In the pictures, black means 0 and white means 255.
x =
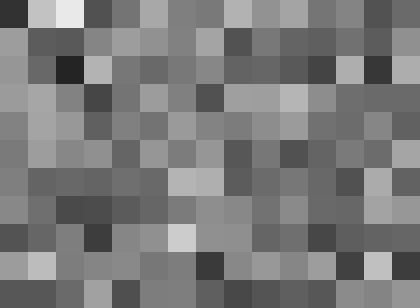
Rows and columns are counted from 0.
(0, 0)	50
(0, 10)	164
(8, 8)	143
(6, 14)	98
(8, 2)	126
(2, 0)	150
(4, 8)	124
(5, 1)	157
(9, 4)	137
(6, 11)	104
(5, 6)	124
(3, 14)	106
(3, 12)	110
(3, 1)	166
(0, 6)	127
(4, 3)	96
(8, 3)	61
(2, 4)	119
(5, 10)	81
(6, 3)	100
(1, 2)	89
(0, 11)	117
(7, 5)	102
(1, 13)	92
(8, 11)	71
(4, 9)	141
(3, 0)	155
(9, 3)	133
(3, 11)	141
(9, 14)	61
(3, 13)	106
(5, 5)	150
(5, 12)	122
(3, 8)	159
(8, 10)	111
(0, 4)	116

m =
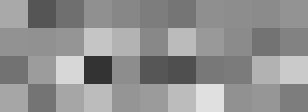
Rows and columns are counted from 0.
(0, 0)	169
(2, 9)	178
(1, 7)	153
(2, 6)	79
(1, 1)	145
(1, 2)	149
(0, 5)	125
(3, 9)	150
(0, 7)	143
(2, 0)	114
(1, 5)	136
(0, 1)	85
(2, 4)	141

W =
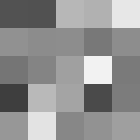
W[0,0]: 82
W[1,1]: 140
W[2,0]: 117
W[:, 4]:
[231, 141, 122, 124, 159]
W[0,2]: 183
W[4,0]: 151

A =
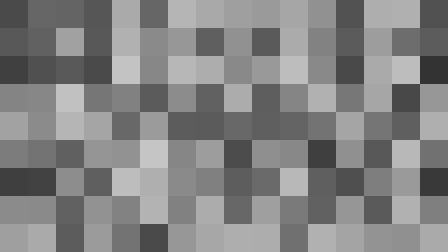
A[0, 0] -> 74
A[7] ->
[139, 138, 97, 146, 130, 179, 129, 172, 103, 159, 122, 97, 150, 90, 177, 127]
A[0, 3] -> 86
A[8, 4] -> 115
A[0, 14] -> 176
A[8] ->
[159, 170, 92, 155, 115, 74, 151, 167, 174, 173, 112, 177, 164, 147, 144, 170]
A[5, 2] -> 96
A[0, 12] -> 82
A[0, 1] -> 102
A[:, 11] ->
[145, 130, 137, 177, 115, 63, 95, 97, 177]
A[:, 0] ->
[74, 88, 64, 132, 162, 124, 63, 139, 159]
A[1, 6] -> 151
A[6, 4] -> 189
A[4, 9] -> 95
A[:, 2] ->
[100, 161, 89, 193, 181, 96, 141, 97, 92]
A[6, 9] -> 106
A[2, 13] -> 170
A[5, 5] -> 197
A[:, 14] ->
[176, 109, 189, 72, 95, 184, 154, 177, 144]
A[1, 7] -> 95
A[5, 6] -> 134
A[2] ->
[64, 80, 89, 74, 195, 135, 183, 173, 137, 153, 189, 137, 73, 170, 189, 51]
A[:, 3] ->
[86, 88, 74, 118, 165, 149, 95, 146, 155]
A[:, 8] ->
[159, 145, 137, 172, 104, 76, 93, 103, 174]
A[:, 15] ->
[81, 92, 51, 151, 175, 113, 57, 127, 170]

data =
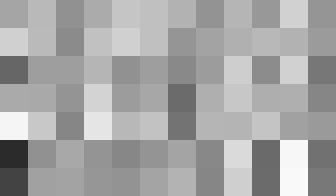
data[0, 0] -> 165
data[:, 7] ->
[147, 163, 156, 175, 181, 136, 134]
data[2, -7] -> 158
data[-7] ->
[165, 185, 145, 171, 197, 192, 178, 147, 181, 152, 209, 149]
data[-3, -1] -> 154
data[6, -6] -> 179
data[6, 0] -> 67
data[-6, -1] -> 155
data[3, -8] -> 156
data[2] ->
[102, 158, 158, 181, 145, 158, 137, 156, 206, 140, 209, 119]
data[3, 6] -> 107
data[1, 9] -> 184
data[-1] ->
[67, 161, 163, 150, 147, 164, 179, 134, 207, 107, 249, 120]
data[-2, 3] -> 148
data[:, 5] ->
[192, 192, 158, 167, 194, 148, 164]
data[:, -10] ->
[145, 139, 158, 148, 134, 168, 163]
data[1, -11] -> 186
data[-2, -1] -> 113
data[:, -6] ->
[178, 149, 137, 107, 115, 164, 179]

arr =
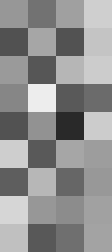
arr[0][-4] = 151
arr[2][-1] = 204
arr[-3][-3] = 183
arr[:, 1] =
[114, 166, 86, 237, 146, 89, 183, 151, 88]
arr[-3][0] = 94
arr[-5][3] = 204
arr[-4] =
[206, 89, 166, 157]
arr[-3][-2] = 102
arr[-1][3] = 163

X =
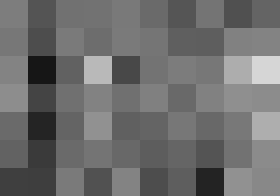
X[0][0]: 125
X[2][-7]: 185
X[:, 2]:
[113, 122, 97, 112, 100, 106, 122]
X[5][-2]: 114
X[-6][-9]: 77
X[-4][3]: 130
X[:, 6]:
[85, 95, 124, 105, 119, 101, 94]
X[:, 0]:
[125, 119, 131, 141, 106, 98, 63]
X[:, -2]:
[80, 129, 173, 143, 120, 114, 145]
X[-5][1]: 22
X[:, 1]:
[84, 77, 22, 68, 36, 58, 62]
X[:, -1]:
[100, 131, 214, 140, 174, 139, 136]
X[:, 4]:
[121, 122, 72, 112, 96, 104, 131]
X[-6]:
[119, 77, 122, 109, 122, 117, 95, 94, 129, 131]
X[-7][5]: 106

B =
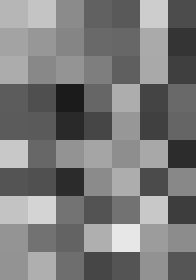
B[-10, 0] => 182
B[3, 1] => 79
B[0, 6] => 76
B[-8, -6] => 136
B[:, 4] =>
[89, 103, 95, 173, 151, 142, 173, 114, 231, 84]
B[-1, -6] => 175
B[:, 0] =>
[182, 163, 172, 92, 91, 200, 84, 195, 148, 147]
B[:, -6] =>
[196, 151, 136, 79, 90, 103, 80, 212, 114, 175]
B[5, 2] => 147
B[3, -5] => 27
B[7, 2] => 115
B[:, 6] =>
[76, 52, 63, 105, 101, 44, 136, 61, 140, 85]
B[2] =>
[172, 136, 148, 126, 95, 169, 63]
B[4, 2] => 41
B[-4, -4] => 139

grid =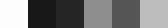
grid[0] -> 253
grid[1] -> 24
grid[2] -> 37
